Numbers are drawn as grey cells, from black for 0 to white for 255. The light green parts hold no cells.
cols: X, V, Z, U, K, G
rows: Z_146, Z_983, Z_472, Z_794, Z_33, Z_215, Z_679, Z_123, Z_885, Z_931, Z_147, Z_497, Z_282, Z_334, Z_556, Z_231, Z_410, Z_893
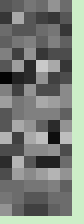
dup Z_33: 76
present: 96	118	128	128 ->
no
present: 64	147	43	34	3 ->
no
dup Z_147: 147
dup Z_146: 108
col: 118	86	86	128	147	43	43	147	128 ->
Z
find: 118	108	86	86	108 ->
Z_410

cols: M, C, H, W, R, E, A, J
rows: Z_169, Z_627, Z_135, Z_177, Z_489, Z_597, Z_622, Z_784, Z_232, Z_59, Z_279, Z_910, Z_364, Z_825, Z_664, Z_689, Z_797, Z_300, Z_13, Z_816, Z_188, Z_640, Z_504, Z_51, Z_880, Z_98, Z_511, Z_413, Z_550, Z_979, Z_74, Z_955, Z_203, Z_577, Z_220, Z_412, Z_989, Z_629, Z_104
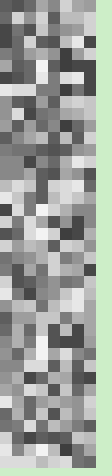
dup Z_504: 166
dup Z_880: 231
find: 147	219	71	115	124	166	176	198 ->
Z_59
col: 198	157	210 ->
J

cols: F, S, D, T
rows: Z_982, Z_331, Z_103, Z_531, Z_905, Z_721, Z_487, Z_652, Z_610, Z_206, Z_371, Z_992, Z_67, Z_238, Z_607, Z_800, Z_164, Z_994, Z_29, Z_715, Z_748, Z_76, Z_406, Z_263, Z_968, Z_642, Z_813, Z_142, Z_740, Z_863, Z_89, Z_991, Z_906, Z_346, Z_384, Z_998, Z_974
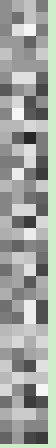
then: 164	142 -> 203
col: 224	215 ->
D
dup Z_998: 133
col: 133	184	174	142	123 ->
F
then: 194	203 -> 184
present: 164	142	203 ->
yes
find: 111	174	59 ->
Z_346

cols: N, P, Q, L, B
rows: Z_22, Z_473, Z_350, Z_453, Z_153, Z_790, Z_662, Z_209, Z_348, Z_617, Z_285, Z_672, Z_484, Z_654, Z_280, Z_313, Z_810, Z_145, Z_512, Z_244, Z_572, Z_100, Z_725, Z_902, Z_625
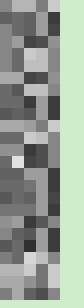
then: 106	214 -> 191
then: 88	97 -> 88
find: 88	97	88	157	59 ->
Z_617

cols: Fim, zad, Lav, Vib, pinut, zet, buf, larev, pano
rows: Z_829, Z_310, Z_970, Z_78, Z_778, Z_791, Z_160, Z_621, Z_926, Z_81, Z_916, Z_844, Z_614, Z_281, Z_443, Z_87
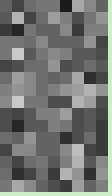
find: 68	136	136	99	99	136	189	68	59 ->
Z_614
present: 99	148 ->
yes
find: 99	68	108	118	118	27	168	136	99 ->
Z_829

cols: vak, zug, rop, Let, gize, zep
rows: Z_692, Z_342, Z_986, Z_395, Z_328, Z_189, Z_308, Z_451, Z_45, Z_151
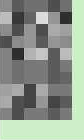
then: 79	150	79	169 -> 160
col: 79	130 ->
vak
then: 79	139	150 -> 91
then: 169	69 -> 169
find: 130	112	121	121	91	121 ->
Z_189

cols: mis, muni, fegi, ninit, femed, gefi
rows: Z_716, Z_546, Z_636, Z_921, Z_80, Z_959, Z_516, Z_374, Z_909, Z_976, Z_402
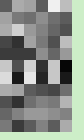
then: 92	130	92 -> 171
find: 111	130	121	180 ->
Z_909
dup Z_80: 59
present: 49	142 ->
no

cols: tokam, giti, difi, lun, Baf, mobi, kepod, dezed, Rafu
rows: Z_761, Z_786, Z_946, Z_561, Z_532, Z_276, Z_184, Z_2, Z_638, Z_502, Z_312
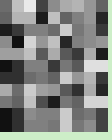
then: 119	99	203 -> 150
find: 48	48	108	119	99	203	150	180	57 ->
Z_184
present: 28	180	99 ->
no
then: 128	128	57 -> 119
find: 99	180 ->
Z_786
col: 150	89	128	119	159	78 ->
lun

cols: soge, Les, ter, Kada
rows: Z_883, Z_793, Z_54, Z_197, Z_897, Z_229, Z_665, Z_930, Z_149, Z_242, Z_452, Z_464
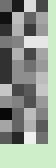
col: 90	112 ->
Kada
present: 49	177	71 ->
yes

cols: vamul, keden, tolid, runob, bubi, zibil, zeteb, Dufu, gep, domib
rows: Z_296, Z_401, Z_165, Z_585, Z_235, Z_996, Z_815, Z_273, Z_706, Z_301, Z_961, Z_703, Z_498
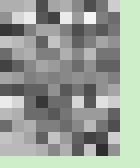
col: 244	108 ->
Dufu
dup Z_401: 235

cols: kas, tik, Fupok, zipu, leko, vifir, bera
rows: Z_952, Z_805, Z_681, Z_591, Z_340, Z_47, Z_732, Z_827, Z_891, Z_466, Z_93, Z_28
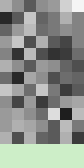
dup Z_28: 176
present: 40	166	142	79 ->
yes
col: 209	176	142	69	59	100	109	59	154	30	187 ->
vifir
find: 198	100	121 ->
Z_805
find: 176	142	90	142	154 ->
Z_952
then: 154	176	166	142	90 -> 187

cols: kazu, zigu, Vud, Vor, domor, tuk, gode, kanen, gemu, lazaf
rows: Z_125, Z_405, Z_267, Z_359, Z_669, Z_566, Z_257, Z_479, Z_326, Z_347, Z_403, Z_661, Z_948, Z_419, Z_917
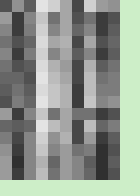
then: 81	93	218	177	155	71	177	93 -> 114
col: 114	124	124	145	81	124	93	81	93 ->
lazaf
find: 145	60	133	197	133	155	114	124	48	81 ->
Z_948
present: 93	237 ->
no

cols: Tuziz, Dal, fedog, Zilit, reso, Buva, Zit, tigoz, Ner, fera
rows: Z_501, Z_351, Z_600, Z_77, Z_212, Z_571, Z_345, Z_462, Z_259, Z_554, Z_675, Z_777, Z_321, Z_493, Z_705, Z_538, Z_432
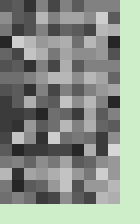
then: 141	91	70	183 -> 174
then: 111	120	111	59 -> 141
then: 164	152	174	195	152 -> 120
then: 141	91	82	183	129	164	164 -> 141
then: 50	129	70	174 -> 91
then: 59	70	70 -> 38

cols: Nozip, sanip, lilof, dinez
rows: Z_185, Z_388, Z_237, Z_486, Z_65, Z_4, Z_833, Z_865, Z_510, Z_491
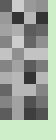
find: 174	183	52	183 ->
Z_833
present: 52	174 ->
no
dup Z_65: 195
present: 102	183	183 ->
yes
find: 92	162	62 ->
Z_491
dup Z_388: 52

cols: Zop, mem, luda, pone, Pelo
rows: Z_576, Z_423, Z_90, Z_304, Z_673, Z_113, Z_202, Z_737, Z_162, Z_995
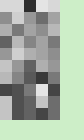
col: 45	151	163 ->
luda
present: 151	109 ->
yes
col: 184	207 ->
mem
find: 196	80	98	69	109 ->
Z_995
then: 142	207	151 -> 109
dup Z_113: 151
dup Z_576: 216

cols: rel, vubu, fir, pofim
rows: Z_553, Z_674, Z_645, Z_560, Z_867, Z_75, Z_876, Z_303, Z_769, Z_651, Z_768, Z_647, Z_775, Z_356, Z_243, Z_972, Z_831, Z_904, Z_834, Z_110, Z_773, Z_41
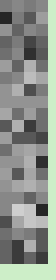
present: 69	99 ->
yes
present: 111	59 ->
no
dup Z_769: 147
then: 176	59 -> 111
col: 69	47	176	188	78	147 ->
fir
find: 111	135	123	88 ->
Z_110
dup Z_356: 147

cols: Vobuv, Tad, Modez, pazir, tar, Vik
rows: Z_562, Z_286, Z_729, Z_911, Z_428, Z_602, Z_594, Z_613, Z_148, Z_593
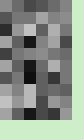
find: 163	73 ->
Z_911
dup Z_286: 119
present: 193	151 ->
yes
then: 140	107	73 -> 85
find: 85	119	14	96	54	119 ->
Z_594
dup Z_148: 151

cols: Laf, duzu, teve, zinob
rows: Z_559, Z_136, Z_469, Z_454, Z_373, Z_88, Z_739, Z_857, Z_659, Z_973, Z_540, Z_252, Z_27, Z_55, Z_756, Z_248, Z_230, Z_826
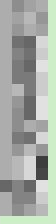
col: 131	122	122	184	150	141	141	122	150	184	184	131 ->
duzu
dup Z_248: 103
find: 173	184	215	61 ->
Z_55
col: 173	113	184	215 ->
teve
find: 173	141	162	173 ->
Z_559
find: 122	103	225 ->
Z_88

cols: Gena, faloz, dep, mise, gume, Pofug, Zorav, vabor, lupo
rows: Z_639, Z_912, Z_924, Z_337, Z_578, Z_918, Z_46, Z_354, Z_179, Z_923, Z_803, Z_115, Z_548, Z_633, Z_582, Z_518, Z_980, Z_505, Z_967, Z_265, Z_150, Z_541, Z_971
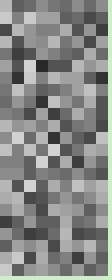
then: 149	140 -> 183
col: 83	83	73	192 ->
lupo
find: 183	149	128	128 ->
Z_924
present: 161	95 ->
yes
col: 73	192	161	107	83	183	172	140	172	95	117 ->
lupo
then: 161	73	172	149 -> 183

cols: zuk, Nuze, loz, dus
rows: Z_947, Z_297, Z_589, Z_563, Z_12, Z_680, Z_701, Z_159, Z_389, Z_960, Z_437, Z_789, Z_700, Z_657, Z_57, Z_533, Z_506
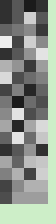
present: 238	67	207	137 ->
yes
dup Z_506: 157
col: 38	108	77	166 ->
loz

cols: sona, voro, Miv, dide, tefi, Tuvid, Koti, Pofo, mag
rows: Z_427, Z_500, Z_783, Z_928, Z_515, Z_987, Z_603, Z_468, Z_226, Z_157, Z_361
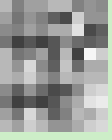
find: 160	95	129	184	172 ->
Z_157
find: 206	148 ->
Z_500
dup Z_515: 184

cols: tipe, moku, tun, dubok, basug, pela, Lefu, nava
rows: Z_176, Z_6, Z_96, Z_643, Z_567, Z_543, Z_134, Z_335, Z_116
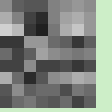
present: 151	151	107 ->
yes
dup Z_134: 173
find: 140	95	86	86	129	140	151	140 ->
Z_176
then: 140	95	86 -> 86
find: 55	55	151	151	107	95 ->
Z_643

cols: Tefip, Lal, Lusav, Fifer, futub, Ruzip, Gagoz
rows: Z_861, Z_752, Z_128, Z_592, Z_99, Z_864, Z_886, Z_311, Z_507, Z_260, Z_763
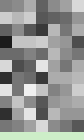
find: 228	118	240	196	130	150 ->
Z_311
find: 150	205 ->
Z_311

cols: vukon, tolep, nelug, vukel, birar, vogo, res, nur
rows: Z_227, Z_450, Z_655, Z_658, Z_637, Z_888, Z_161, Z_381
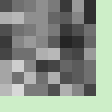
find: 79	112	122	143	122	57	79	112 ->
Z_655
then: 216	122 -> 122
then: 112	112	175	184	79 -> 69
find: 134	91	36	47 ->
Z_658
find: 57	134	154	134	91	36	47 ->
Z_658
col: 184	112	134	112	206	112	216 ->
tolep

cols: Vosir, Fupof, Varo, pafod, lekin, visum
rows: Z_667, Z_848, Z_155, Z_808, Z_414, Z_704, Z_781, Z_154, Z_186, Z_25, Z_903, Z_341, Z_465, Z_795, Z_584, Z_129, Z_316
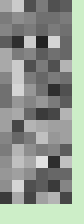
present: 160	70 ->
yes
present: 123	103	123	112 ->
yes
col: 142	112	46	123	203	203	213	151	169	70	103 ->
Fupof
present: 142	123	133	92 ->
yes
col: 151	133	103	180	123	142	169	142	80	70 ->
Varo
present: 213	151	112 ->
yes

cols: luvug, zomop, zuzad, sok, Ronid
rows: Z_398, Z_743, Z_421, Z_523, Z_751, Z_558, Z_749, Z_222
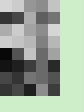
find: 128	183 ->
Z_523
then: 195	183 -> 128
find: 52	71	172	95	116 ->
Z_743
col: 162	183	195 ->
zuzad
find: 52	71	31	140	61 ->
Z_222

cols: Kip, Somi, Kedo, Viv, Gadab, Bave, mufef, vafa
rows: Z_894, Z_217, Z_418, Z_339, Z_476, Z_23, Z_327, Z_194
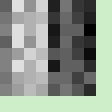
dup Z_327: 105
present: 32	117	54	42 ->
yes
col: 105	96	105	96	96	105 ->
Bave

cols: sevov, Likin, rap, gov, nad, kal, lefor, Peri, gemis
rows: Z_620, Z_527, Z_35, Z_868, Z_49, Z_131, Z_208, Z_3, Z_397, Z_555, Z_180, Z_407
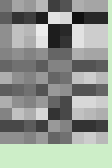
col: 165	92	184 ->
gemis
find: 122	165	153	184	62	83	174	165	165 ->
Z_620

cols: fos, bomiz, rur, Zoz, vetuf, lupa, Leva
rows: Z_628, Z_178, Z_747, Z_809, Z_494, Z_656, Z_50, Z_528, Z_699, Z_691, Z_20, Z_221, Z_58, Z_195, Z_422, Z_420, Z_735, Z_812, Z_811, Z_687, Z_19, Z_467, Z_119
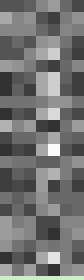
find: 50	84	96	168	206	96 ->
Z_50
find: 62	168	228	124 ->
Z_467
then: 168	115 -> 156
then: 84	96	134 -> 156
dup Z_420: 62
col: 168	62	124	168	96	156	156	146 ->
Zoz

